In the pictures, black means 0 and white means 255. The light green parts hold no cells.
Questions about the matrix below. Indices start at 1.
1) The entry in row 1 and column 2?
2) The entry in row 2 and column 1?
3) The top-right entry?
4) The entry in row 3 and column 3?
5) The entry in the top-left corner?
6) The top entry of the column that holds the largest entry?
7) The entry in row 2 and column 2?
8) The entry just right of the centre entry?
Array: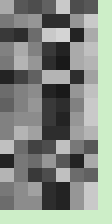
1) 87
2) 120
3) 87
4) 108
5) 170
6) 201
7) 140
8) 45

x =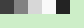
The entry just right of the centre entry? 249
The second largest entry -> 215
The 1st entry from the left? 62

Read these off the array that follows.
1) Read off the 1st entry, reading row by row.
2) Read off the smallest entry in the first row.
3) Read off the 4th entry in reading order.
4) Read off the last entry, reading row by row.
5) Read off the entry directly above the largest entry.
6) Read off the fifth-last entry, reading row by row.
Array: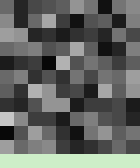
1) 105
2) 17
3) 82
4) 72
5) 49
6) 37

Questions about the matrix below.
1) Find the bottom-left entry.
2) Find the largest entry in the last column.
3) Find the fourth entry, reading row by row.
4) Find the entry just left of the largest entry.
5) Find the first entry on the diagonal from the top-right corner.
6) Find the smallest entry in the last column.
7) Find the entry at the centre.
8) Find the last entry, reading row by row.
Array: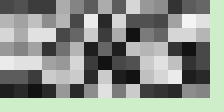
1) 30
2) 225
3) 60
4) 162
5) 102
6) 41
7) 102
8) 132

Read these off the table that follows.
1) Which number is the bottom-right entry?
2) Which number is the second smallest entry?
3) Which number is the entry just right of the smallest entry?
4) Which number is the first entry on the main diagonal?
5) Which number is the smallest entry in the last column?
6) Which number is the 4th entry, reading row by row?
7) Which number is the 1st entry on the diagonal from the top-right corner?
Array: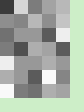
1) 163
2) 80
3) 214
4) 59
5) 91
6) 163
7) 184

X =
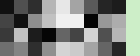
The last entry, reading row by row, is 37
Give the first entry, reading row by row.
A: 17
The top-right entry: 28
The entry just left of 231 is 182
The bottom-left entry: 111
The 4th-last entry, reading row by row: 203
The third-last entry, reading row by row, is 164
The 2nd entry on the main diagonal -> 17
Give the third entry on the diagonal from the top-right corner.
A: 212

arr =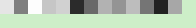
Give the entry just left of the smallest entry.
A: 117
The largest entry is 253

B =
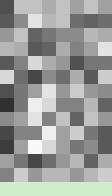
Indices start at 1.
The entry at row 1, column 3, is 194
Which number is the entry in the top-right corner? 160
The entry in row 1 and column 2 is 194
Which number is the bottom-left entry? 130
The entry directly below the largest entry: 70
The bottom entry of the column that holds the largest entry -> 151
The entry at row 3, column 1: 151
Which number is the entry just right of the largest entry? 216
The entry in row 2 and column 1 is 89
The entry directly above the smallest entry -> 80
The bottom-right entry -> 204
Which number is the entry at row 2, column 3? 227
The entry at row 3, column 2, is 194
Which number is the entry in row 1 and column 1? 80
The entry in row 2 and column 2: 139

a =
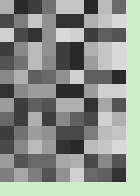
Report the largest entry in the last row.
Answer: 208
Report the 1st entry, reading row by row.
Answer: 175
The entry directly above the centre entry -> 145
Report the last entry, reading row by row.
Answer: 50
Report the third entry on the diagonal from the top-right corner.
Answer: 61
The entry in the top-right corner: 104
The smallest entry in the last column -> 41
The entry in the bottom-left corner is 125
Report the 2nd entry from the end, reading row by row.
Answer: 95
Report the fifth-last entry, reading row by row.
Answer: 145
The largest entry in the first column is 208
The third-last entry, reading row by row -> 104
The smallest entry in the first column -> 50
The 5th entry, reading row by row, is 197

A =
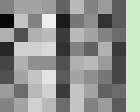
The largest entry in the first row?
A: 186
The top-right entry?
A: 89
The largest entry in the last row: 208
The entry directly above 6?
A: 131
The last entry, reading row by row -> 89
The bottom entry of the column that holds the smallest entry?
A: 131
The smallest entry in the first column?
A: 6
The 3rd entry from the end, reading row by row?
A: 131
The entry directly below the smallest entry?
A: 176
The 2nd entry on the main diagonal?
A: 196
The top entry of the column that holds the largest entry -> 155
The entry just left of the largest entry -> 131
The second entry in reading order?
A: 164
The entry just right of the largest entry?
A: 27
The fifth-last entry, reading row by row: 107
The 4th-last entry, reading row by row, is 196
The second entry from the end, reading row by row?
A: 155
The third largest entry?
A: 217
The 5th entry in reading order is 98
